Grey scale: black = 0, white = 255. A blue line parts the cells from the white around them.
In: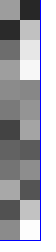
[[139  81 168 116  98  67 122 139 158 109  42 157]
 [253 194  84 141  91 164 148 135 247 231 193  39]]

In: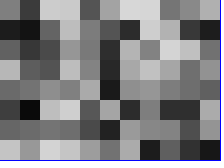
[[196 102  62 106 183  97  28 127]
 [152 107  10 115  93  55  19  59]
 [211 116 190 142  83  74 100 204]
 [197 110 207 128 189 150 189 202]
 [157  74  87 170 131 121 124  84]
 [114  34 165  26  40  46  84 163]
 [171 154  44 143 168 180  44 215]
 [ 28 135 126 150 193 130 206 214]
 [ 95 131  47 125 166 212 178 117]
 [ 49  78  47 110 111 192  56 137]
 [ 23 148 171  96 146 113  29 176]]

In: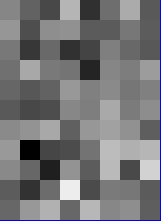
[[103  92 137 153 138  89 102 112 120 150 134]
 [152  50 103   1 147  72  87 168  55  78  98]
 [177 108  31  70 168  77  98 121 105 142  72]
 [103 237 147  76  96 135 152 116  49 145 181]
 [183  75  92 115 151 126 128  36  68  91  48]
 [135 122 186 188 161 169 138 134 127  91 110]
 [142 119  73 176 145 123 118 125 104 119 171]
 [ 94  91 210 182  94 141 128 156  88  92  89]]

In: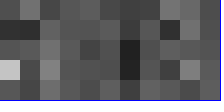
[[ 87 196  84  49  79]
 [ 70  74  89  47 113]
 [109 129 112  97  71]
 [ 88  84  89  84  86]
 [ 76  81  68  83  92]
 [ 94  78  80  90  72]
 [ 63  35  33  60  64]
 [ 97  84  79  86  66]
 [ 88  64  94  48 115]
 [ 75 126  88 112 104]
 [ 93  90  83  79  77]]

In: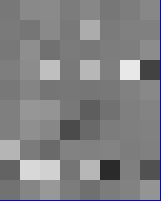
[[114  99 181 127 127 120 126 120 122 120]
 [133 216 123 143 150 132 140 142 118 137]
 [152 209 106 135 148 117 191 113 137 138]
 [124 117 130  75 120 119 121 123 121 124]
 [112 183 129 105  94 118 183 120 172 135]
 [124  42 131 124 113 120 127 125 123 119]
 [130 127 125 127 127 129 232 126 128 125]
 [148  81 128 129 131 136  66 140 128 135]]

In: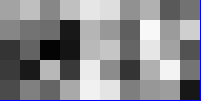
[[ 75  58  52 134 163]
 [128  25  99 115 191]
 [101 184   4 109 135]
 [169  57  20  24 192]
 [241 235 185 181 230]
 [228 140 197 152 222]
 [126  52 101  95 145]
 [151 176 230 248 177]
 [157 243 162 155  89]
 [ 23 116  82 207 114]]

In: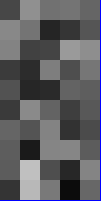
[[ 52  92  93 101  58  82  59 131 136  71]
 [184 192  26  84 138  38  44  65 116 144]
 [121  78 133 131  99  42 126  68  37 113]
 [ 12  39 134  50  62  99  78 154  53 116]
 [103 132  92  75  88  94 118 142  85 101]]
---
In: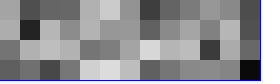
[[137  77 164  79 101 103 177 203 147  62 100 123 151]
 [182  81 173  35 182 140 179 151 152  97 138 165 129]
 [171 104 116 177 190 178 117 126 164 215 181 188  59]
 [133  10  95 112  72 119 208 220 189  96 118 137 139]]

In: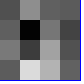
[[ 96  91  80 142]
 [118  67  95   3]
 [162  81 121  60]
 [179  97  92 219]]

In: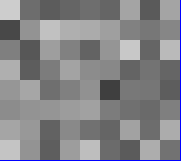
[[ 90 164 205 109  92 101 110 101 164]
 [119 134  72 147 193 175 171 159 129]
 [101 186 127  87 158 129  99 149 200]
 [115 101 175  93 124 163 140 136 100]
 [118  93 150 166 111 128 145  63 120]
 [106 127 140 147 149 156 161 124 112]
 [109 172 165 152  98 137 113 101 162]
 [173 114 196 147  94 157 190 107  91]]

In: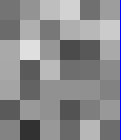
[[112 157 116 147 190 210]
 [184 203 107 175 120 175]
 [ 88 169 169 223 150  75]
 [112 139 168  90 186 110]
 [144 130 164  99 145 145]
 [126 152  90 153 145  83]
 [183 109 131  49 152 105]]

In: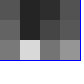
[[ 45  82  84  36]
 [ 69  87  99  36]
 [116 149 121 217]]

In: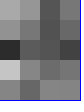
[[ 85 119 169 150]
 [ 82 104 146 119]
 [ 84  66  44  91]
 [108 117 197 134]
 [133 132 133 103]]

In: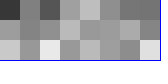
[[118 116  55 128  85 160 190 143]
 [171 133 157 132 144 186 153 156]
 [141 224 201 152 233 153 186 158]]
